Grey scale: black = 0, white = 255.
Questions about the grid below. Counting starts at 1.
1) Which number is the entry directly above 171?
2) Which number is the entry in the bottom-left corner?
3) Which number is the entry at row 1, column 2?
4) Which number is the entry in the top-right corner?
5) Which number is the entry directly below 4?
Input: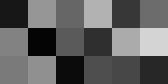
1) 55
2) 122
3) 150
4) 108
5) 144

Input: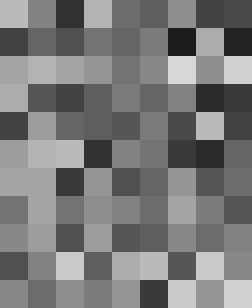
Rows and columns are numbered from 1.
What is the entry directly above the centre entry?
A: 86
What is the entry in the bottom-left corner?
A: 136
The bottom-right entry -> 209
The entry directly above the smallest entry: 142
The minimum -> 28
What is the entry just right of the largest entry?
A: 142
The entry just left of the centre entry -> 50
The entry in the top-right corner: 74
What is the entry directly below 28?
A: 215
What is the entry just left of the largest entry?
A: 136
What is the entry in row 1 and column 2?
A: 130
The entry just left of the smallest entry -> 123
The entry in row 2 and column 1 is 66
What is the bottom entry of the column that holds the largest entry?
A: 201
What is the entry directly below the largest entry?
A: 130
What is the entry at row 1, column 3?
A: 50
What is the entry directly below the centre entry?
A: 80
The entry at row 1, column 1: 186
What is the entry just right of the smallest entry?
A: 172
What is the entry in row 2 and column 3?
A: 80
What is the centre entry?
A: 130
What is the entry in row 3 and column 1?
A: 164

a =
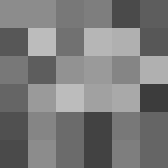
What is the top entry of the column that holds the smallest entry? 93
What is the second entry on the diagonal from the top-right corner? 176
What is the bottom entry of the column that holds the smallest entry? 101
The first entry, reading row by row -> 140
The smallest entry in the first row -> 74
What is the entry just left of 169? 161
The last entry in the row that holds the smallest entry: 60
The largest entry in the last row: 140
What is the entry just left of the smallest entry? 169
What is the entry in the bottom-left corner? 74
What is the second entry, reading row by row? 140

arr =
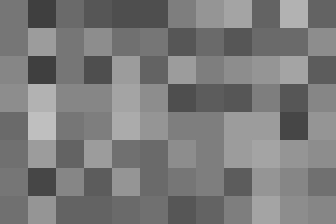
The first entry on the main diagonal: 118
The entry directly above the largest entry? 178
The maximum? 191
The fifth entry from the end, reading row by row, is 99
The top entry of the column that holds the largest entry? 63
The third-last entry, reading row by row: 164
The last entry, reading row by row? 134
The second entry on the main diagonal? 156
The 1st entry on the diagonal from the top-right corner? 99
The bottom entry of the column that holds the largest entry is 149
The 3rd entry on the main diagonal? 118
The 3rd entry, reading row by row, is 106
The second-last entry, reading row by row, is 141
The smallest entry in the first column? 106
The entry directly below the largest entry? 156
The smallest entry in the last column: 92
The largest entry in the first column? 141
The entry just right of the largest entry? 118
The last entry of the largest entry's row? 149
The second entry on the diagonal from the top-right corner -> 106
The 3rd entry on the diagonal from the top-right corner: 149
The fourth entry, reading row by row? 86

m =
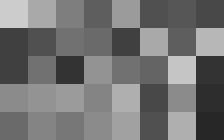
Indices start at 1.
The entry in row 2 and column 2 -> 80
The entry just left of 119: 132
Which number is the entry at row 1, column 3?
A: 126
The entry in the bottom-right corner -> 39
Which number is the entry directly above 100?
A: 169
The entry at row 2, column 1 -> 64
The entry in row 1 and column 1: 204
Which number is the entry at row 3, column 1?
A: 64
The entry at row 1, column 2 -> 169
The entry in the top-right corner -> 72
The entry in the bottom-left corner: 106
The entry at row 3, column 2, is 113

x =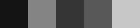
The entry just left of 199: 88
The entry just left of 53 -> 132
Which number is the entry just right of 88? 199
